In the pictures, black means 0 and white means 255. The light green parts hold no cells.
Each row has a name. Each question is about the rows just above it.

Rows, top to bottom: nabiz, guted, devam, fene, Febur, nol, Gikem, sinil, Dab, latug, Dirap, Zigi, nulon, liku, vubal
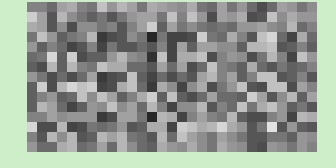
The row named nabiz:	[130 130 107 161 171 130 118 193 150 182 161 118 171 161 150 141 171 118
 107 161 118 150 107  77 107 161 150 118 141]
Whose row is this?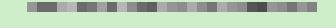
vubal
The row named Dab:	[ 96 205  77 182 214 193 205  68  77 171 193 107  58 171 141  68 141 171
  77 118 150 193  86  77 193 193  77 161 130]
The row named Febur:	[150  96 130 107  68  86 130  68 118  86  86 107  86 130  68 161  96 161
 161 141 141  96 182 182 193  86  96 130  96]
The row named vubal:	[150 107 107 171 182 107 118 161 107 182 141 107  96 171 150 141 171 141
 118 171 150 141  86  77 150 141 118 150 130]
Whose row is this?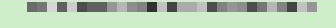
nol

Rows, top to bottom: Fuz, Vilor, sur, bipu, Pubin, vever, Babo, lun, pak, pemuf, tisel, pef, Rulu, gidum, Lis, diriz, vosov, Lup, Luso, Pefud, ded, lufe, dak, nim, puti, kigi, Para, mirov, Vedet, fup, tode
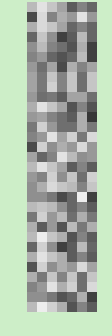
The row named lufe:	[120 208 152 186 111 174 120]
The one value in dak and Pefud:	[120]
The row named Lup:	[152 131 208 143 197 111 208]
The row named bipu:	[102 197 143  64  92 186 102]

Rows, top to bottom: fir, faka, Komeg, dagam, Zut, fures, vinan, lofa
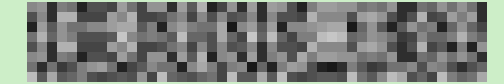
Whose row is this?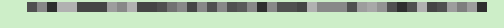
faka

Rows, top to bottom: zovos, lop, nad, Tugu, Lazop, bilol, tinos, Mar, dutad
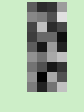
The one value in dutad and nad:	[192]
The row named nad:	[ 70 192  43  70]
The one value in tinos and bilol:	[115]
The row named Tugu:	[ 61 104 104  14]
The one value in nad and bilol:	[192]
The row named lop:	[135 124  81 224]

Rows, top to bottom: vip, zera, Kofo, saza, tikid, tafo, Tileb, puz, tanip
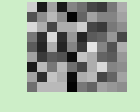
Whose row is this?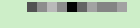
zera
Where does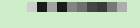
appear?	vip
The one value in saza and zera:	[100]
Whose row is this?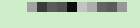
tafo

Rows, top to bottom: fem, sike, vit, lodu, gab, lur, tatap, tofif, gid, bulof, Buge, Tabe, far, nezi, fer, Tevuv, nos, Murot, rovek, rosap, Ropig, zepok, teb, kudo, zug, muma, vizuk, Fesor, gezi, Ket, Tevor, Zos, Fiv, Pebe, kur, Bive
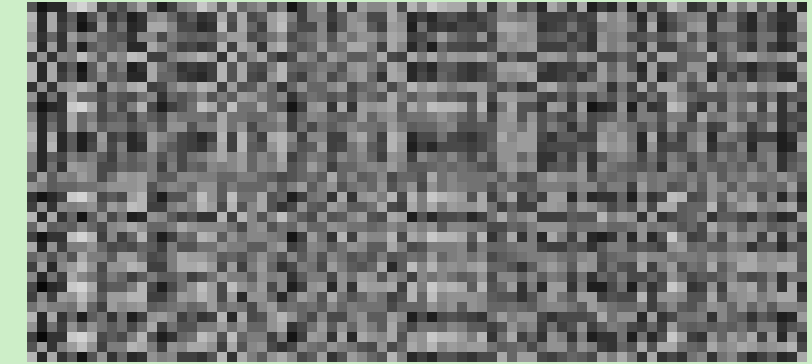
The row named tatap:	[180  40 168  51  92  20  92 156  83 125  30  51 168 114  92  51  63  51
  63 180  83 168  83  73 125 180 102  92 102 125 114  83 146 156 125  83
 168 146  40  63  40  92  92  63  51  63  92 156 156 168 156  73  51  63
  63  92  63 156 102 146  83  40 156  63  83  92 146 146  51  73  92  63
  40  73  83  51  63 168]
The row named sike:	[180  40 168  51  92  30  83 135  51  83  30  51 135 146 102  63  92  51
  63 168  83 168  73  92 156 180 125  63 125 125  63  92 146 135  73  73
 168 135  40  63  40  73  83  63  51  73  92 135 125 114 135  63  63  63
  83  63  73 168 135 156 102  40 135  51  83 114 125 135  51 102 114  73
  40 114  73  51  51 168]
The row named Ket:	[ 63 135  63 156 146 189 146  92 156 156 180 180  63  63 102 156 146 180
 156  73 156  40 146 146 102  40 102 156 135  83 168 114  83 102 135 114
  63  83 180 102 189 135 146 146 146 135  92  83  83  51  83 125 156 114
  92 156 156  63  83  73  73 180  63 146 146 135  83  83 168  83 135 146
 156 125 146 168 168  63]
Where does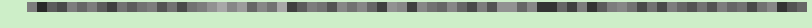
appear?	Tevuv

